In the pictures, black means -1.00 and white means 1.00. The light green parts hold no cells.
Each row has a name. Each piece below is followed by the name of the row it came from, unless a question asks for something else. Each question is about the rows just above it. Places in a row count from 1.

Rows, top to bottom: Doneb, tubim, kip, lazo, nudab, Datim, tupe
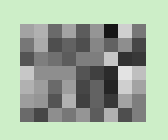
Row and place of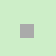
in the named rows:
tubim, 2
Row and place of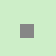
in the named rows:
tubim, 6

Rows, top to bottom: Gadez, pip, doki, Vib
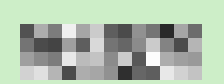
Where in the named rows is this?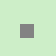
pip, 11
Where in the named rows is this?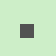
Gadez, 1
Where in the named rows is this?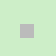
doki, 5
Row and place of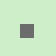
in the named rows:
Gadez, 13

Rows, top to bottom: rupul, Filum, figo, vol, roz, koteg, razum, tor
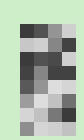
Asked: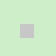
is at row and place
Filum, 1
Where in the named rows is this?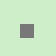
razum, 3
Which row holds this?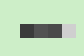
figo
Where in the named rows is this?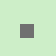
koteg, 4
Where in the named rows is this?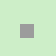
koteg, 1
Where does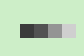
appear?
rupul
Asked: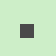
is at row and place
figo, 3

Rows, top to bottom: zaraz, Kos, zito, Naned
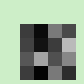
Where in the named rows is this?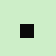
zaraz, 2
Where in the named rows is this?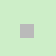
Kos, 4
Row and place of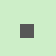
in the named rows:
zito, 1
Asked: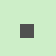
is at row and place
zito, 3
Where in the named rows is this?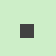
Kos, 1
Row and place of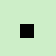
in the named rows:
Naned, 2

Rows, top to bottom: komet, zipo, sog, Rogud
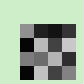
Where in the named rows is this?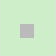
zipo, 2
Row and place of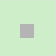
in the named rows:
sog, 3

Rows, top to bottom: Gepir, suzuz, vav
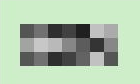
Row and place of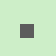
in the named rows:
suzuz, 5
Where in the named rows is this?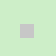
suzuz, 2

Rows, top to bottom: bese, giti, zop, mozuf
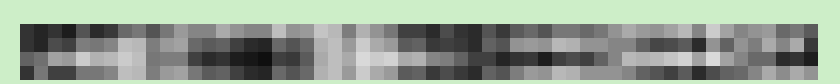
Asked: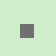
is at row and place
zop, 2
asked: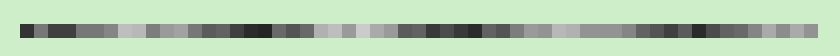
mozuf
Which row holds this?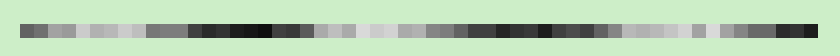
zop
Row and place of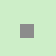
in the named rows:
mozuf, 55
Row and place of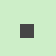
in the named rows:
giti, 46

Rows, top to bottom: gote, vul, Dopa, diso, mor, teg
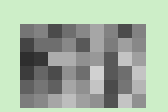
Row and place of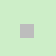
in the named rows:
teg, 4
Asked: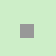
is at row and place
Dopa, 6
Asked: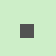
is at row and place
teg, 7
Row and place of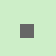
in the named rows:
diso, 2

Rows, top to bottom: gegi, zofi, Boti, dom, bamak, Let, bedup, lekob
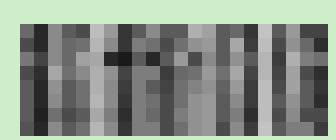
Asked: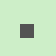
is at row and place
lekob, 1
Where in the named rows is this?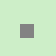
bamak, 13
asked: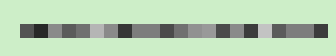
lekob
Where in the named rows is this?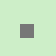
Boti, 1
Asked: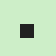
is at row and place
bedup, 2
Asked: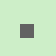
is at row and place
bamak, 15

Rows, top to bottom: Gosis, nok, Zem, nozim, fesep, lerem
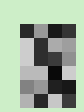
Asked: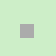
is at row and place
nok, 3
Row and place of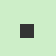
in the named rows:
Gosis, 4
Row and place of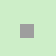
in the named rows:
nok, 4

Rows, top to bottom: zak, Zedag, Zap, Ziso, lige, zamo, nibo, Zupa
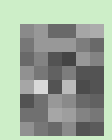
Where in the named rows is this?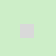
lige, 2
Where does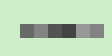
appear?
Zap
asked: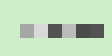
lige
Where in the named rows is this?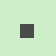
lige, 5
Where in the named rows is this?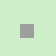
nibo, 4
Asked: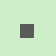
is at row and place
Zupa, 6

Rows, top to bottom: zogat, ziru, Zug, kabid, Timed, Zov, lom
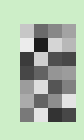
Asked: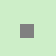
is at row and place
Timed, 4
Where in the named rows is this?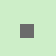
zogat, 2
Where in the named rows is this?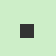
lom, 3
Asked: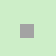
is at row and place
zogat, 4
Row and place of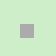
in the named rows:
Zov, 1
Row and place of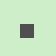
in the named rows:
Zug, 3
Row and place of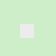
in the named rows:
ziru, 1

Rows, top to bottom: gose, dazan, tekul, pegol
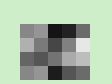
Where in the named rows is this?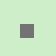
tekul, 3
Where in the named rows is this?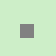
dazan, 4
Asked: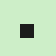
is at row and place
pegol, 3

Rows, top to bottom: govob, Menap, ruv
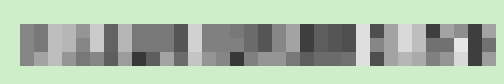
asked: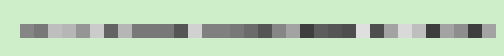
govob
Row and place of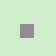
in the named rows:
govob, 32

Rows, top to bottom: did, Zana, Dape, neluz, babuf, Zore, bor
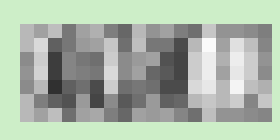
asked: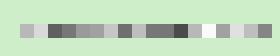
Zana
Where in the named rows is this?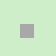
bor, 6
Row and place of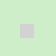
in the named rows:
neluz, 2

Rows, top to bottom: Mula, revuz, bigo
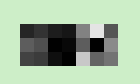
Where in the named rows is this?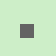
bigo, 6
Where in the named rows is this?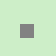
Mula, 5

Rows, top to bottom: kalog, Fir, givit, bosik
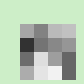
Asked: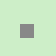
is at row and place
Fir, 3
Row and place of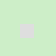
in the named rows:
givit, 2
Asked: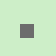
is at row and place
givit, 1

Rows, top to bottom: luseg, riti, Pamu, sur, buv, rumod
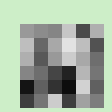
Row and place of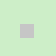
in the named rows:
luseg, 4
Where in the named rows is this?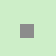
luseg, 2

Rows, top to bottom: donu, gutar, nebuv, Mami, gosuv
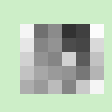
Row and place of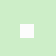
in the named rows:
donu, 6
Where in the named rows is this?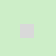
gutar, 6
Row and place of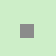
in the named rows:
donu, 3
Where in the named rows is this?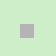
Mami, 6
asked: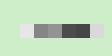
gutar

